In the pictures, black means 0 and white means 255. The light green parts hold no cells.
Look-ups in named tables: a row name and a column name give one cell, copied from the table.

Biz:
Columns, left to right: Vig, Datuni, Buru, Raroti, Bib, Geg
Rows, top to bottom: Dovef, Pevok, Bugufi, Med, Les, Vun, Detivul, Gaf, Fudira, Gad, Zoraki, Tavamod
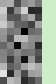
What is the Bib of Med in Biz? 65
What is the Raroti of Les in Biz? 2
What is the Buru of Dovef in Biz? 78
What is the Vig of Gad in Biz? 181
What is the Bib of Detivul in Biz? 136
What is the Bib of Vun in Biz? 141
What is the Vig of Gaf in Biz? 130
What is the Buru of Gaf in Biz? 138
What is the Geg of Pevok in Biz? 44
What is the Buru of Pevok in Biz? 136
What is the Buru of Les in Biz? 124
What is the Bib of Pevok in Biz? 39
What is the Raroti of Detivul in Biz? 147
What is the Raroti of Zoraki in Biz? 74
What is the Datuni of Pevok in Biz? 59
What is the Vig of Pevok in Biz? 205
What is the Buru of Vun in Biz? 186

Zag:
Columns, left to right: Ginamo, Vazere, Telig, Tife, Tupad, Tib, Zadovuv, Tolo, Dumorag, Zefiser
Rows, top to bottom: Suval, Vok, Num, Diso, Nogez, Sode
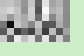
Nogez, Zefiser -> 161
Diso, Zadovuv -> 85
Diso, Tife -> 173
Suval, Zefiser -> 141
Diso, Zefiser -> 139
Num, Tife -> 170
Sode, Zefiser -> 131
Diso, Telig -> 199
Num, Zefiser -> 137
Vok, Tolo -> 176
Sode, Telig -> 234
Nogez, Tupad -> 67
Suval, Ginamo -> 191
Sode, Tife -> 193
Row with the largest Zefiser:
Nogez

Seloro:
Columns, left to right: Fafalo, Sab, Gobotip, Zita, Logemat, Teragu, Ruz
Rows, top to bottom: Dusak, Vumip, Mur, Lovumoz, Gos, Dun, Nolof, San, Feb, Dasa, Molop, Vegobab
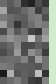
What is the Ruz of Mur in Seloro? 79
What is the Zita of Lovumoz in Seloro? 90
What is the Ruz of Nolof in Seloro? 83
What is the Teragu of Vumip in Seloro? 63
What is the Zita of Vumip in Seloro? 105
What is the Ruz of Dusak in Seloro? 54
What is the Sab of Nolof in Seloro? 104
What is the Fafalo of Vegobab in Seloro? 93
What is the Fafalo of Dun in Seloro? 131
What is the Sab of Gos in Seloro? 132
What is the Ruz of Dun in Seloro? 160
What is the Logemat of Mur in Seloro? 121
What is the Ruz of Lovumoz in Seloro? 119
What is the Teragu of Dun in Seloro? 113
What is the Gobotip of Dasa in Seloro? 94
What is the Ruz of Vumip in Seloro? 97
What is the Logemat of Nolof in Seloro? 76
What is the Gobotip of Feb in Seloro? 108
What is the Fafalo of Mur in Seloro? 121
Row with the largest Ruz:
Dun

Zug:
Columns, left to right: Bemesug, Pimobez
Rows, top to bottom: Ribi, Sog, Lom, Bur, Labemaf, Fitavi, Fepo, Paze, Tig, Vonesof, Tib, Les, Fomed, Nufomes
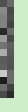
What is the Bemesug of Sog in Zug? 137
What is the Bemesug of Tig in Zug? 91
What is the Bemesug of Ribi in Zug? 80
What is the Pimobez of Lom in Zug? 78
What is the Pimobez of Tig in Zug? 84
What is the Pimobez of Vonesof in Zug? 83
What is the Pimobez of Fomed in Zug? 66
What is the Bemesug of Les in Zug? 28
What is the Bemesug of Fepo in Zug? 115
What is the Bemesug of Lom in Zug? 129
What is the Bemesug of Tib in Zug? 201
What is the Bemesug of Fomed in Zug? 108
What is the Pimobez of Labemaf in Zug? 105
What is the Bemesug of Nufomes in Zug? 75
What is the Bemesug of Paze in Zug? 172

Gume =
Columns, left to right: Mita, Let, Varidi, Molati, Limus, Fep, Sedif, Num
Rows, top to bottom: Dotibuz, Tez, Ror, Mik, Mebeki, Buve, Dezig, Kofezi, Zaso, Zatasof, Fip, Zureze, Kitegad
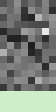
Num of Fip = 119
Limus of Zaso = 107
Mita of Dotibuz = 81
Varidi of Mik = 91
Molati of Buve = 56
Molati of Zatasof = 115
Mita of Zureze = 119
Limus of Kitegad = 113
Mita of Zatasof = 122
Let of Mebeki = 80
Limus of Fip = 136
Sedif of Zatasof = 42
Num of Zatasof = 151
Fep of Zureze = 174
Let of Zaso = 72

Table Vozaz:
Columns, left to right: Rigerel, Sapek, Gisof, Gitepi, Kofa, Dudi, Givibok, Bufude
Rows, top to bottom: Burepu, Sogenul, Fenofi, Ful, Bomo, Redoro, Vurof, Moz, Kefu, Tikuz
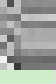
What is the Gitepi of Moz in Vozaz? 141
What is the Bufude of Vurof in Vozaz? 184
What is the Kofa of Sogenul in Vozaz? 117
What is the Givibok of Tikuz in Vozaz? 119
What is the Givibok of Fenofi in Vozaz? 199
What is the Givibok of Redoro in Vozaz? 171
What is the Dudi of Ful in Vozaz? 129
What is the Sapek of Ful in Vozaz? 193
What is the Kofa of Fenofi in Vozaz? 192
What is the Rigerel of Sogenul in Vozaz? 166
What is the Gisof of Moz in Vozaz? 121
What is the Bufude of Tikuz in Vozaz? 121
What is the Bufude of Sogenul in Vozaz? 121

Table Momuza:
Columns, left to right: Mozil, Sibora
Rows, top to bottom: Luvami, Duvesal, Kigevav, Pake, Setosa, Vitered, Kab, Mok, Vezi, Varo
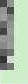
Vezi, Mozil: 52
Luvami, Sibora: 147
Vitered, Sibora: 149
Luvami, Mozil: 73
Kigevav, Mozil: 156
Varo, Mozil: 94
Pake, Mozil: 106
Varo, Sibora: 115
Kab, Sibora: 157
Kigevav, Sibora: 129
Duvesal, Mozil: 147
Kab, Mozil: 137
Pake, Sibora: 147
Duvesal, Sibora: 75
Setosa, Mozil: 68
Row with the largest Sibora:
Vezi

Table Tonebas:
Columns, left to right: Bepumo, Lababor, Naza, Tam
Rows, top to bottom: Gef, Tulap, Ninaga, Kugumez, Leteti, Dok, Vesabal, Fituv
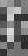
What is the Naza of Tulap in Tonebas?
197
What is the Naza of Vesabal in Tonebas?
116
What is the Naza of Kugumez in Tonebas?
80
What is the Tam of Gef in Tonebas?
127
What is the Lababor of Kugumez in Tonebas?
137
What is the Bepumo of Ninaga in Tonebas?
57
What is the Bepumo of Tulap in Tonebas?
87
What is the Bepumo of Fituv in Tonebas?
47
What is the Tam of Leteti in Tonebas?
138
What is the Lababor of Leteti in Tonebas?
217
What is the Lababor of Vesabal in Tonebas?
74
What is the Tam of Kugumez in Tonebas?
165
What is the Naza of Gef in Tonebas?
102
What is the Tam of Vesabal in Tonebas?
44
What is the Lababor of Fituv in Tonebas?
117
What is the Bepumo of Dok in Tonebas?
51

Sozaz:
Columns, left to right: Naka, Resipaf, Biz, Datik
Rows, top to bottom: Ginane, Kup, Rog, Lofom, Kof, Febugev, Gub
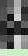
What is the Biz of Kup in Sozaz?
184
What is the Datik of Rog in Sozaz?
63
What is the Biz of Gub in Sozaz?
208
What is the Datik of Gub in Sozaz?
142
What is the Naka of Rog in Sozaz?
84
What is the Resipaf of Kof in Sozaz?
11
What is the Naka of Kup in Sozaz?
80
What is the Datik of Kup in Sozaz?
42
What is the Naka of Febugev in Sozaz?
77
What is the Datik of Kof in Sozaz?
24
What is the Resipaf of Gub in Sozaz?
27
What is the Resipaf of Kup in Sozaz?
111
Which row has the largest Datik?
Febugev

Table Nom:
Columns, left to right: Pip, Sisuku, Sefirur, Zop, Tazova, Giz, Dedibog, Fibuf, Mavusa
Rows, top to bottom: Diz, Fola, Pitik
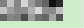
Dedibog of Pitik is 102
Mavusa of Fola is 191
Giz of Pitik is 113
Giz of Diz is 121
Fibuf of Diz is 18
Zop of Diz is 212
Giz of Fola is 215
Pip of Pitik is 100
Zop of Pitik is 77
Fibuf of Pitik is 163

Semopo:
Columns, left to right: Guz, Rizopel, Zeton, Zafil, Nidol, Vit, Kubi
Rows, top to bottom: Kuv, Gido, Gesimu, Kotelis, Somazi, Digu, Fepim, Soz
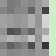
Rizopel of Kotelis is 156
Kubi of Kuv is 169
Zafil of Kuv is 142
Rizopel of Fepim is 97
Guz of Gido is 132
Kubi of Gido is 65
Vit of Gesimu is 149
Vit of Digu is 146
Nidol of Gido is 100
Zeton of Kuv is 126
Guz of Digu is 164
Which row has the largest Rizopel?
Digu

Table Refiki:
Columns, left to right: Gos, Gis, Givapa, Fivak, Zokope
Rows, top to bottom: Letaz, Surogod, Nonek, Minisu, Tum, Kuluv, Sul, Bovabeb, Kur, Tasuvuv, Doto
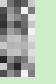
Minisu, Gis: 125
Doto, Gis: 146
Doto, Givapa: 106
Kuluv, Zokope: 222
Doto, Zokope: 127
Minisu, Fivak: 108
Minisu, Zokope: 199
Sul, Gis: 178
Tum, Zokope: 241
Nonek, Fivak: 112
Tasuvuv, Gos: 203
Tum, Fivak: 95
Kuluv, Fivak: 163
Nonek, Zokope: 230
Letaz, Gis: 113
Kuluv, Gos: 143
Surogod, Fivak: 242

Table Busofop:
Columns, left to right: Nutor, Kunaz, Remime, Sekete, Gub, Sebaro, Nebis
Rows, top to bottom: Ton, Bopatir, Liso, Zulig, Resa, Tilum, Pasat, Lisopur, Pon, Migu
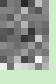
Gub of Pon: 103
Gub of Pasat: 154
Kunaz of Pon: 132
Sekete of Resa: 138
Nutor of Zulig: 128
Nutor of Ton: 71

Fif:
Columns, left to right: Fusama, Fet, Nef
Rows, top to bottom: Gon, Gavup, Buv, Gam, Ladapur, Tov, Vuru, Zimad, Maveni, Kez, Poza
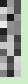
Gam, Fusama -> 237
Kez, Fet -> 87
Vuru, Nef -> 87
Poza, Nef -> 192
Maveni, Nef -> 211
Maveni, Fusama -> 163
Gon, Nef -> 83
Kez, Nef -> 206
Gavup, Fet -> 173
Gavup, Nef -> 83
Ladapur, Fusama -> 32
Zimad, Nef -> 58
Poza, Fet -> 42
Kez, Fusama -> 199
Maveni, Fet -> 66
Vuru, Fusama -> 199
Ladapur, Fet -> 142
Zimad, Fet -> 200
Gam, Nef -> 132

